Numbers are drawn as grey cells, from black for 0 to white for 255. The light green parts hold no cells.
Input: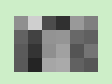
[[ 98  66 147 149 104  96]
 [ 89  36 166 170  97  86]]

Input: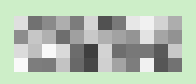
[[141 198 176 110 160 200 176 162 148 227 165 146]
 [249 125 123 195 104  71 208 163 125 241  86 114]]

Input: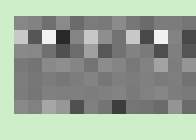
[[200  86 241  41 133 199 142 114 200  73 241 131  72]
 [121 116 137 142 133 116 140 133 120 130 162 125 149]
 [124 118 128 127 127 125 128 131 122 129 134 125 122]]

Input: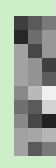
[[ 39 109 151]
 [162 147  63]
 [137 185 240]
 [137  71  34]
 [162  90 122]]

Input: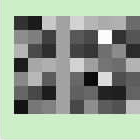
[[141 127  64 162  88  73 251  51  85]
 [ 28 167 174 162 210 159 116 110 179]
 [101  72  29 162  96 103  35  31  99]]

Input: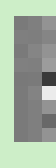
[[127 126 133]
 [128 127 156]
 [122 131 235]
 [122 127 104]]

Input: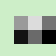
[[ 19 106   0]]

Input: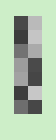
[[ 60 197]
 [156  74]
 [ 61 199]]

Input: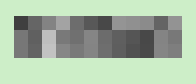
[[119  96 190 121 112 133 108  95  85  72 132 120]]
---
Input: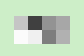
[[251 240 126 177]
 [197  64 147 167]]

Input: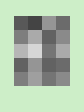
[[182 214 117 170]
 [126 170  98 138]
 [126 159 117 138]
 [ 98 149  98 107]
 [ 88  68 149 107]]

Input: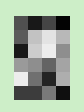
[[ 24 205 237 142]
 [ 91 194 227 184]
 [154 142 100 164]
 [237 112  36 174]
 [ 60  60 121  15]
 [ 80  24  69   3]]

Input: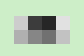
[[176 134 113 194]
 [205  60  38 225]]

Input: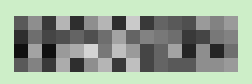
[[ 16 163  16 154 172 212 120 191 154  69 100 163  37 142  37 110]
 [ 89 142  57 181  46 142 181  46 202  57 100  89  79 154 130 154]
 [ 89 130  57 172  46 142 181  57 191  69 100  89  89 142 142 154]
 [ 46 110  69  79 100  79 110 163 100 130 120 110  57  69 120 130]]

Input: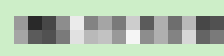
[[165  91  81 122 225 185 194 153 245 141 175 131 215 100 122]
 [153  41  71 141 235 131 165 122 205  91 175 110 185  71  81]]
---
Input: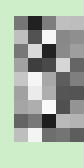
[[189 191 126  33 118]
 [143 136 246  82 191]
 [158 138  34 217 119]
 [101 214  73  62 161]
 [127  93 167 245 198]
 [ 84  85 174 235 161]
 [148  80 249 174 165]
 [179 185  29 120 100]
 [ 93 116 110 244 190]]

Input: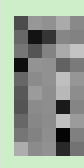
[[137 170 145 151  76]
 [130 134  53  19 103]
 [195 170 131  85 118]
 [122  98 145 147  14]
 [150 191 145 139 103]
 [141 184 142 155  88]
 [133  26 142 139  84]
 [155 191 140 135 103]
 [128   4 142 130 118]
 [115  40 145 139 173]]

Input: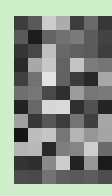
[[ 55 106  61 172 204  89  60]
 [ 67  91 123 113 100  28  89]
 [ 62  90  96 104 191  71  53]
 [117 124 195  99 200 168  42]
 [167  40  60  98 227 114  64]
 [122 118 156  47  73 118 111]
 [ 37  81  47 218 215 103  35]
 [166  63 116  60  86  55 160]
 [164 150 180 119 197 188  22]
 [106 206 133 127  41 184 180]
 [ 27 150  35 205 138  46  52]
 [ 78  93  89  94 115  73  76]]

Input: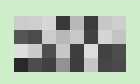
[[206 199  60 185  57 214 206 204]
 [195 213  67 201 185 204  75  85]
 [ 78  66 221  62 199  79 202 222]
 [ 74  69 198  61 146  65  76  41]]

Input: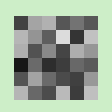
[[ 87 115  86 177 164  66]
 [193  52 220  94 148 182]
 [150 174  69 137  82 175]
 [ 90 104  61  45 106  23]
 [152  64  75 106 163  84]
 [191  60 186  76 104 181]]

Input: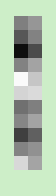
[[150 127]
 [130  87]
 [ 75  14]
 [163 130]
 [198 250]
 [218 212]
 [127 112]
 [163 134]
 [ 96  63]
 [145 131]
 [164 216]]

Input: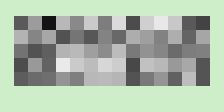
[[ 67  89 200 232 207  76 219 125 202 137 184  19 156  90]
 [166 100 174 130 159 173 104 131  87 117  82 167 133 179]
 [128 125 107 134 146 121 188 140 159 185 179  95  82 115]
 [ 84 168 153 184 193  72 205 215 188 202 234  99 153  76]
 [ 84 189  97 149 121  83 181 186 184 127 148 111 107  93]]
